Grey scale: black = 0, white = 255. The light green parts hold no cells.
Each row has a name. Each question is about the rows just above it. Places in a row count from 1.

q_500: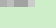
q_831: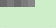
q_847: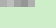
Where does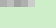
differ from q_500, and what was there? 4, 162
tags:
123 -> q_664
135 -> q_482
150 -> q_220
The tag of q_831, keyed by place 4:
q_664
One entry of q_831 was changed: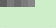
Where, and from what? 1, 108

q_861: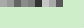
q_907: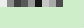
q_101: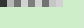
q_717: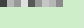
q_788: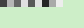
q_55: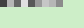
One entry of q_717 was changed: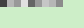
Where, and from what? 5, 88
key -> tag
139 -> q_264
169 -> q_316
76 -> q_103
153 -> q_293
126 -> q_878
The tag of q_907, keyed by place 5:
q_293
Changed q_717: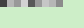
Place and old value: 4, 224
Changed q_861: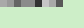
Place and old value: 5, 126
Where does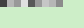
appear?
q_717

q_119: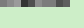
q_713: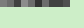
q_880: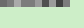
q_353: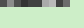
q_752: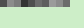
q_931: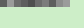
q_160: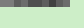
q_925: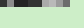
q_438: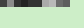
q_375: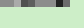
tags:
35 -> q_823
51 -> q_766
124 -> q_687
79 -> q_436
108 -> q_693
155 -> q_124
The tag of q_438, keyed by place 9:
q_693
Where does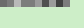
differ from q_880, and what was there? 3, 170

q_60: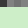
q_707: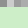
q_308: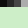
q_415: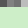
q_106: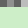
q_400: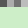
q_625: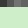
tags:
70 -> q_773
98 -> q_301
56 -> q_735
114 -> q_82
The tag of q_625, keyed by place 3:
q_82
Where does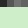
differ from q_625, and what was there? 1, 56
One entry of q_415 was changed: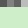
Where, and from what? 3, 114
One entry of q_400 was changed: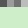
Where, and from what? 2, 172
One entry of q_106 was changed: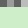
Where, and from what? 2, 144
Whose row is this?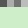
q_400

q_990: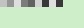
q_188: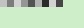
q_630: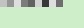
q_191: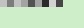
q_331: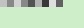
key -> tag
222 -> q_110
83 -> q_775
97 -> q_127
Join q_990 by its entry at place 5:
q_127
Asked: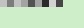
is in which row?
q_191
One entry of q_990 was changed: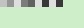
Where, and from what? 6, 210
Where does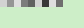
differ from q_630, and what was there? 1, 194

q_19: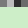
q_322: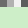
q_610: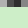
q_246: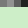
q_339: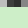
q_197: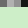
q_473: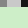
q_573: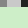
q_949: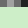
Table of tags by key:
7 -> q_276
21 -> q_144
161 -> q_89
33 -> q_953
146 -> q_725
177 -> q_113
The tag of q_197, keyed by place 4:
q_144
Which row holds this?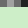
q_949
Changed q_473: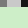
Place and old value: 1, 133
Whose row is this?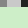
q_573
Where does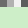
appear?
q_322

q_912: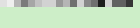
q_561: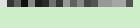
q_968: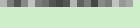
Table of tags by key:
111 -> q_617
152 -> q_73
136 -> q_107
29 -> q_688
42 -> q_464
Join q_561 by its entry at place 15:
q_73
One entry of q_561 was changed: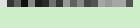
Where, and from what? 15, 152
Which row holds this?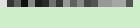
q_561
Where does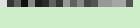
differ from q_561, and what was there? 8, 111

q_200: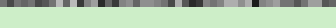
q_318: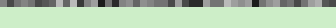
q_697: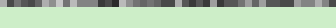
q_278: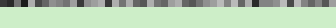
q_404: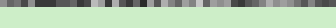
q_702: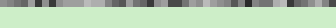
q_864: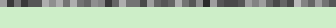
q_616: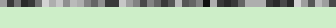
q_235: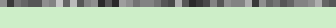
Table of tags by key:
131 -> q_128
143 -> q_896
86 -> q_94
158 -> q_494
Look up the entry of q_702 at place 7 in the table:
q_896
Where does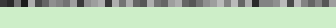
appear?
q_278
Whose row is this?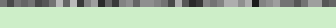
q_200
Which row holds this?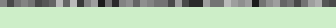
q_318

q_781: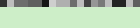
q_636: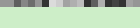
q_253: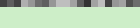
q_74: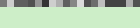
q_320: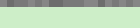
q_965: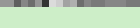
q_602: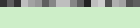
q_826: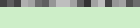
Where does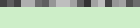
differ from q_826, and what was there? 5, 162
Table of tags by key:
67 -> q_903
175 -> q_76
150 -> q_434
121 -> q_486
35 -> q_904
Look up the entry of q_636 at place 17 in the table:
q_903
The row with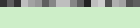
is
q_602

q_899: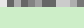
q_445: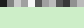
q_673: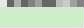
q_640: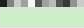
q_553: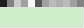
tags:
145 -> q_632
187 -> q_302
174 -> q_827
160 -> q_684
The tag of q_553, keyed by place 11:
q_684
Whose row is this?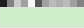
q_553
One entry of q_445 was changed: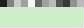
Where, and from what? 6, 86
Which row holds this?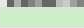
q_673
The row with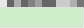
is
q_899

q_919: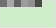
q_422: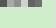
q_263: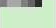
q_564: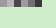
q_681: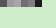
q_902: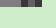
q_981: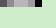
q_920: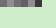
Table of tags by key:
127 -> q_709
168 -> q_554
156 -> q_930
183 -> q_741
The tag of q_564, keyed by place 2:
q_741
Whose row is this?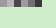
q_564
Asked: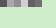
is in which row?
q_422
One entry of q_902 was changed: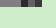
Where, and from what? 4, 57
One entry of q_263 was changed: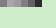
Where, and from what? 3, 168
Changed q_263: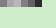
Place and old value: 3, 168

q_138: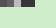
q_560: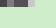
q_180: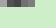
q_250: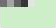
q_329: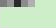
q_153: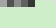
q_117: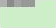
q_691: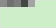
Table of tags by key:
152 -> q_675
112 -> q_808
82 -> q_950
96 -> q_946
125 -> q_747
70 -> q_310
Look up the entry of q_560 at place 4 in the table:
q_950
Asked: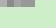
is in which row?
q_117
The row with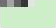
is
q_250

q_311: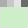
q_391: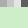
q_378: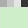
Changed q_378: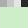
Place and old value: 4, 53
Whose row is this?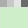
q_311
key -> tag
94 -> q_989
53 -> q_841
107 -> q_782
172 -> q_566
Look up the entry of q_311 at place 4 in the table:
q_782
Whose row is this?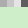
q_391
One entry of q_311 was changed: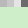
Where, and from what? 1, 172

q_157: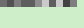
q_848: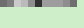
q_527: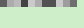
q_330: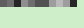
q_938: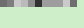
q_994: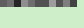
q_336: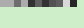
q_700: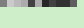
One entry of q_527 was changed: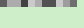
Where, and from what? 3, 186
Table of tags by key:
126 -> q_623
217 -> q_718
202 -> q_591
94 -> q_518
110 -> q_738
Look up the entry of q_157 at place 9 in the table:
q_591
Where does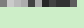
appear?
q_700
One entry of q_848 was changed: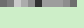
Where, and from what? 4, 186
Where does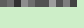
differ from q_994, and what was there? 3, 38

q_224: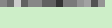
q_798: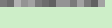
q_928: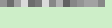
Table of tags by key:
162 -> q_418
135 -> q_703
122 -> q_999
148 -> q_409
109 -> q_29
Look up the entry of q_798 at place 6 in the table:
q_999
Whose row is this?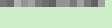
q_798

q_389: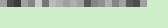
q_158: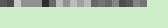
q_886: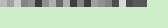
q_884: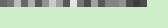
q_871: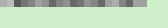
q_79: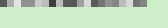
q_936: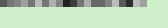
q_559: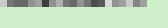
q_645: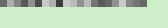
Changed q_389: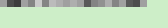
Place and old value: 7, 117
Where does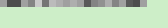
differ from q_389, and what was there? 3, 61
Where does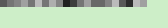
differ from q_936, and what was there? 13, 174
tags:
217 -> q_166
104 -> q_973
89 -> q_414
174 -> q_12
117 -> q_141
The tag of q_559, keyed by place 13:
q_141

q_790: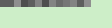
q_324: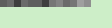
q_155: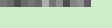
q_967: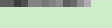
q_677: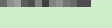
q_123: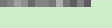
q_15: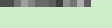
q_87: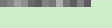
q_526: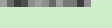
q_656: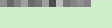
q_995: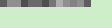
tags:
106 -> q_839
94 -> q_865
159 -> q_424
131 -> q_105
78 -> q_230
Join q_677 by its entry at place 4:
q_865
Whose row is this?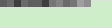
q_324
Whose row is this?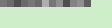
q_155

